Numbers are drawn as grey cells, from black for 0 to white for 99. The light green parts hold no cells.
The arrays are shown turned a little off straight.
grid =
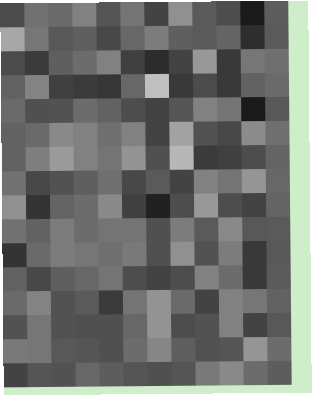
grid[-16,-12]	29
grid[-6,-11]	41
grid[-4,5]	45
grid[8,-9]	42
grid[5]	[38, 41, 53, 50, 43, 50, 26, 63, 32, 28, 54, 43]
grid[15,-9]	40
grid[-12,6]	26
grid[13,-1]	34
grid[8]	[56, 20, 39, 42, 53, 25, 13, 30, 59, 30, 26, 39]
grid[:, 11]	[36, 35, 43, 41, 34, 43, 39, 40, 39, 35, 34, 35, 38, 34, 42, 36]
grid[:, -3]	[30, 39, 22, 22, 45, 28, 25, 45, 30, 53, 48, 42, 50, 50, 33, 53]
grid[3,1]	51
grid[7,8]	50
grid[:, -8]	[33, 28, 50, 21, 38, 43, 45, 43, 53, 45, 43, 45, 23, 31, 31, 36]
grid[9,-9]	42
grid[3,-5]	22
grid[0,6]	26
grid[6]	[38, 49, 60, 50, 45, 57, 31, 71, 23, 25, 30, 39]
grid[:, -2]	[10, 18, 46, 38, 10, 54, 30, 58, 26, 34, 22, 22, 46, 26, 58, 42]
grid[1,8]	35
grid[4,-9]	42
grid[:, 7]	[56, 37, 26, 22, 33, 63, 71, 26, 30, 48, 56, 30, 41, 30, 37, 33]
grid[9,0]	44
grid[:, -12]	[29, 65, 29, 38, 41, 38, 38, 44, 56, 44, 20, 38, 41, 32, 47, 26]
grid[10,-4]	32
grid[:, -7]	[45, 40, 25, 40, 30, 50, 57, 28, 25, 45, 47, 30, 45, 40, 42, 33]

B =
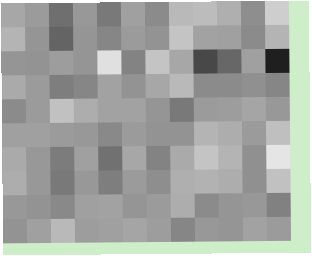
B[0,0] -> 65
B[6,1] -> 59
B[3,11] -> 52
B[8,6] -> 60
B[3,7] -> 72
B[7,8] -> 69
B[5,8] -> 70
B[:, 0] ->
[65, 70, 58, 66, 54, 62, 66, 67, 59, 57]
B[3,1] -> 60
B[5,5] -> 60
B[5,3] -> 59
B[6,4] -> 44
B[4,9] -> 61
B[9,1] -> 62
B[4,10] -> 64
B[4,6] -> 58
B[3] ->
[66, 60, 49, 52, 63, 57, 65, 72, 54, 54, 56, 52]
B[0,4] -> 47
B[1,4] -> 52
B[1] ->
[70, 58, 39, 58, 52, 60, 57, 76, 63, 62, 54, 70]
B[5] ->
[62, 62, 60, 59, 53, 60, 57, 57, 70, 67, 60, 74]
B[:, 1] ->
[60, 58, 57, 60, 60, 62, 59, 59, 57, 62]
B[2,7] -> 65
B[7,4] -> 49
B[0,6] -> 54
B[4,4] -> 63
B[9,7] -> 52
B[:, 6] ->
[54, 57, 76, 65, 58, 57, 51, 55, 60, 61]
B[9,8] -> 59
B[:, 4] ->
[47, 52, 87, 63, 63, 53, 44, 49, 63, 62]
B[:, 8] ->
[73, 63, 28, 54, 60, 70, 76, 69, 54, 59]
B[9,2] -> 72

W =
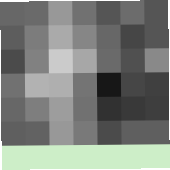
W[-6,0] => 40
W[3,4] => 9
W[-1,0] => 37
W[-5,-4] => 52
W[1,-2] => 27
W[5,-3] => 29
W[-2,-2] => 22
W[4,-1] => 24
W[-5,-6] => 48
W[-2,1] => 49
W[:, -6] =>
[41, 48, 50, 69, 49, 38]
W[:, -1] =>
[33, 33, 53, 25, 24, 37]
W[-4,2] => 79
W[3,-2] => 27
